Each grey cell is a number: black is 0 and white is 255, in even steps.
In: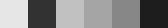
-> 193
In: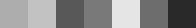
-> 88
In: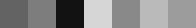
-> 18
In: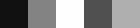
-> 254
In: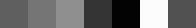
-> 143
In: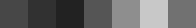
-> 34
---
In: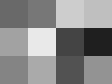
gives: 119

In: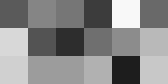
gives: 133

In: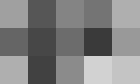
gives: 86

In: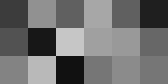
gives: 145

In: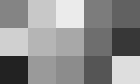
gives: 200

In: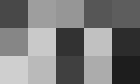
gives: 158

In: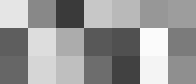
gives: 136

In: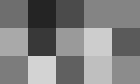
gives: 36
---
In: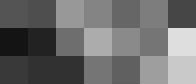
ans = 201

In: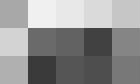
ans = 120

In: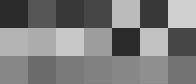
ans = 114

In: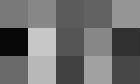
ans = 71

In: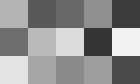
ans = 75

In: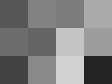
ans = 37

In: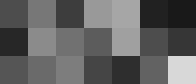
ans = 216

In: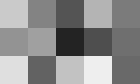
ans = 105

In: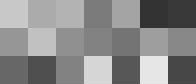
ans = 71

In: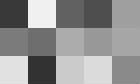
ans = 138
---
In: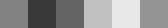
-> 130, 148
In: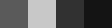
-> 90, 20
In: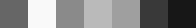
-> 102, 23
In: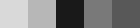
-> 217, 88
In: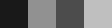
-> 25, 191
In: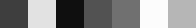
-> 62, 182
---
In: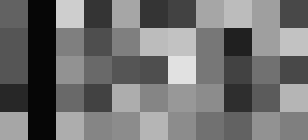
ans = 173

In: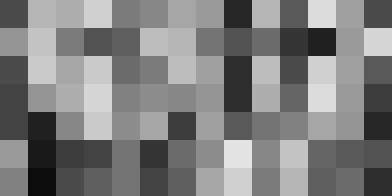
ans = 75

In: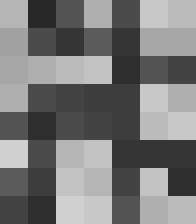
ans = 208

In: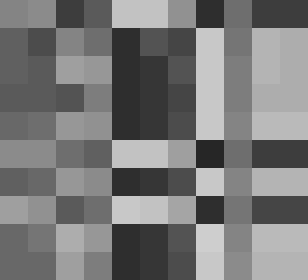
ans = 159

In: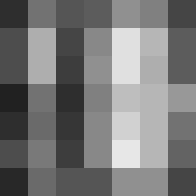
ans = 85

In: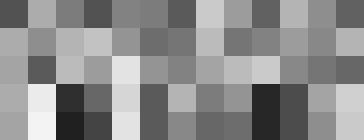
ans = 32

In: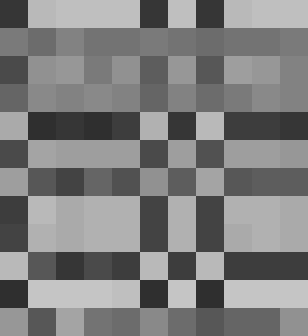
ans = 164
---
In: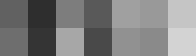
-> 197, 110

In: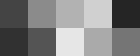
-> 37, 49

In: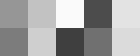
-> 227, 124

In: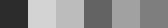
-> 126, 44

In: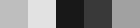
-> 161, 190

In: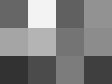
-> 146, 50
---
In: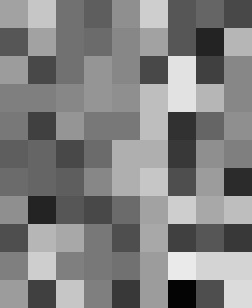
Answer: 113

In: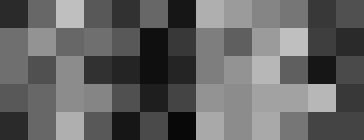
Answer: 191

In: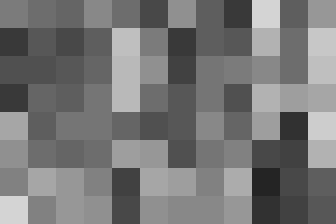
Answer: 101

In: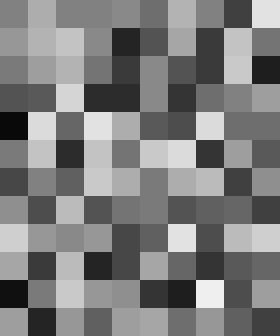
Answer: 129

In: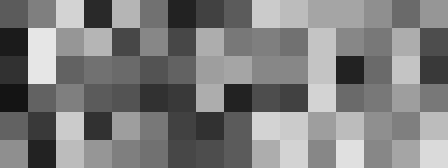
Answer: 211

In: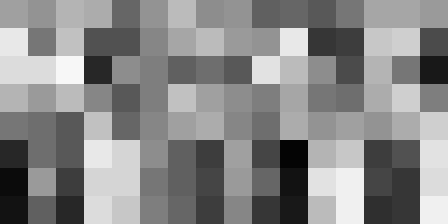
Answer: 180

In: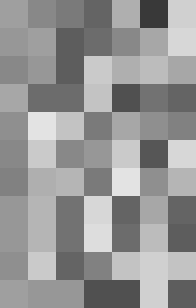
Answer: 122
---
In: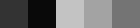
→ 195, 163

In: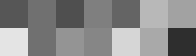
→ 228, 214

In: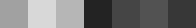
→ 216, 182

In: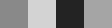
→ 211, 165

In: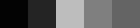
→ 189, 127

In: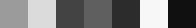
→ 247, 219

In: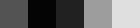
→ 223, 157

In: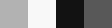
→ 248, 178

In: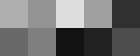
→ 221, 174

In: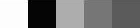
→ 253, 173
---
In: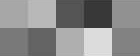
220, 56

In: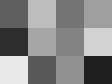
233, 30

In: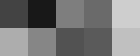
206, 24

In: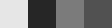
230, 38

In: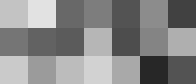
226, 39

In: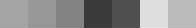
223, 58

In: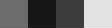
227, 23

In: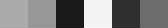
244, 25

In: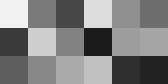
241, 27
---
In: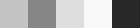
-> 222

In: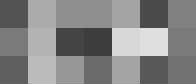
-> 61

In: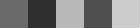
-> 185

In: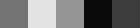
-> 149

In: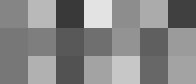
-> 111

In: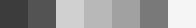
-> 184

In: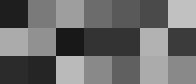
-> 51

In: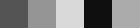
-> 217

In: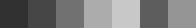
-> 172
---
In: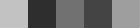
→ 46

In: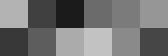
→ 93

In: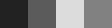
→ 91

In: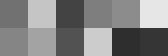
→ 163

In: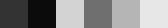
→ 11

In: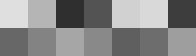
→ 131

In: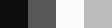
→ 87

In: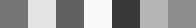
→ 228

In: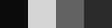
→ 212

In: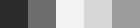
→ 109
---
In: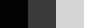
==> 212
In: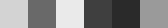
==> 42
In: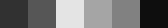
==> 129
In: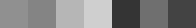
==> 111
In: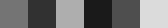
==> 78
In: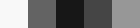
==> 69
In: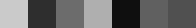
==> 96
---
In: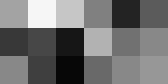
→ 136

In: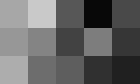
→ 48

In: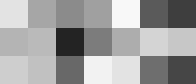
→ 110

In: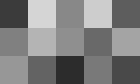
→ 121

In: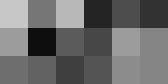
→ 140

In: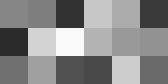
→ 205
